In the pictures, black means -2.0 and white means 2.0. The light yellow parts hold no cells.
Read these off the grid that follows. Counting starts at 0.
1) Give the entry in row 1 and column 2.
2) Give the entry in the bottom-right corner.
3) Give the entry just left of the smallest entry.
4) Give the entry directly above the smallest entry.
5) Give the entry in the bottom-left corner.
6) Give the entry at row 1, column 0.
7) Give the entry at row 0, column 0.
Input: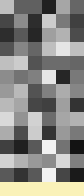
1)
-1.3
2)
-1.6
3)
-0.2
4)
-0.1
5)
-0.6
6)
-0.9
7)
1.0

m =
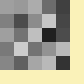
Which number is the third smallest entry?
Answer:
-1.0
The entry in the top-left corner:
0.5
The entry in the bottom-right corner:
-1.2
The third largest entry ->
1.0
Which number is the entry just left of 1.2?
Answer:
-0.1
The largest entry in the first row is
0.7
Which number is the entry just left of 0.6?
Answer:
-0.5

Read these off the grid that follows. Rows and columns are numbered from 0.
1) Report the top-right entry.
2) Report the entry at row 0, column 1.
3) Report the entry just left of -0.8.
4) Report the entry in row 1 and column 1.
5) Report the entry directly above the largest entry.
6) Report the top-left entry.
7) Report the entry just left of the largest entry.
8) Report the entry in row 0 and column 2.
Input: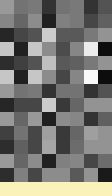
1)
-0.7
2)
-0.2
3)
0.2
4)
-0.4
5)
-0.1
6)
0.4
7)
0.1
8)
-0.1

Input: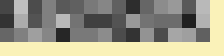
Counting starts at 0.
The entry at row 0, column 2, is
-0.8
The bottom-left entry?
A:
-0.4
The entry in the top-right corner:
0.9
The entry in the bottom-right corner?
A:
-0.5
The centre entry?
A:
-1.0
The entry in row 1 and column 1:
0.7
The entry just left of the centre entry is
-1.0
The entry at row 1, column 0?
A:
-1.2
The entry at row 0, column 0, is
-0.9
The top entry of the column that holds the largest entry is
1.0
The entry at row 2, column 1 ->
0.0
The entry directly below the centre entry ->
0.2
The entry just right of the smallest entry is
0.8

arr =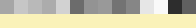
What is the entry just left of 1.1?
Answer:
0.6
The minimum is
-1.3
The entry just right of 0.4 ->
-0.2
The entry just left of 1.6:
0.1

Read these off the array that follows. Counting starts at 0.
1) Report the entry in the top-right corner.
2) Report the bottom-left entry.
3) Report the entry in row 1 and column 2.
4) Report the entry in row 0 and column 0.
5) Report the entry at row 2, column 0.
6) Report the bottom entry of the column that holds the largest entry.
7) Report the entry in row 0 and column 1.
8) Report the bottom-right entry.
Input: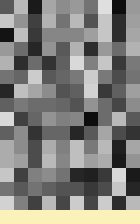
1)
0.4
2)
1.3
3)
-1.0
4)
-0.6
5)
-1.7
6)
1.2
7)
0.9
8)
0.9

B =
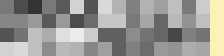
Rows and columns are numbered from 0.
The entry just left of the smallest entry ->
-0.8
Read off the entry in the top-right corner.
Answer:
1.2
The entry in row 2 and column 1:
-0.2
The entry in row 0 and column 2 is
-1.2
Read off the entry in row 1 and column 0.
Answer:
0.1
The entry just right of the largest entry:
1.2
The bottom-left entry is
1.3
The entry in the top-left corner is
-0.1
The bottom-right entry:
0.6
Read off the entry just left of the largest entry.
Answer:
1.5
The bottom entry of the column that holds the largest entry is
0.8
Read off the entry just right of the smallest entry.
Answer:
-0.1
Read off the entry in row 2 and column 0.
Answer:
-0.7

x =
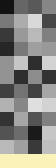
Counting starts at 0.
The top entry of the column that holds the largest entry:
-0.6
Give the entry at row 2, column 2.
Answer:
0.9
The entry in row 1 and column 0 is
-0.1
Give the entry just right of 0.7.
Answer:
1.4
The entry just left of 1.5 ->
0.1
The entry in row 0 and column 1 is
-0.4
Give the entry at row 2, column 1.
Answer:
0.4
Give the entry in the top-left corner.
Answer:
-1.7
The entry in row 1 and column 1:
0.7
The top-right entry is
0.1
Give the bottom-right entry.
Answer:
1.0
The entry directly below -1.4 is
0.3
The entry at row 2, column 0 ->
-1.1

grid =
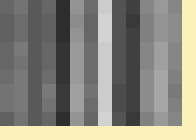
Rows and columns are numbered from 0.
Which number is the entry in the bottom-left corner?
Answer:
-0.5
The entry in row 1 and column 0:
-0.5
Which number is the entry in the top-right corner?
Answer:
0.1
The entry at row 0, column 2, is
-0.6
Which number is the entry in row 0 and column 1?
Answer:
-0.2
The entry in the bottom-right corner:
0.1
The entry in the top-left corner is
-0.4
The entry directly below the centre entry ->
-0.3
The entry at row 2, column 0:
-0.5
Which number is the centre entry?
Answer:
-0.3
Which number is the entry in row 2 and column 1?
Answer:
-0.3
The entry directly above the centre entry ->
-0.3
